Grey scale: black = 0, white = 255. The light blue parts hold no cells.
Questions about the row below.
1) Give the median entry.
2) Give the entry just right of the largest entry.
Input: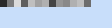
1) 149
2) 94

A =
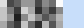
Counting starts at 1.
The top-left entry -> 223
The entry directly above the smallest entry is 59
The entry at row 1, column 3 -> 98
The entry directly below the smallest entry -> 59
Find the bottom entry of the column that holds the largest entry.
168
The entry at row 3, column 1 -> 197
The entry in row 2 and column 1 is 197
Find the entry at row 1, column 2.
73
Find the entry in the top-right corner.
251
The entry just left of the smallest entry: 152
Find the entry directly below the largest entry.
137
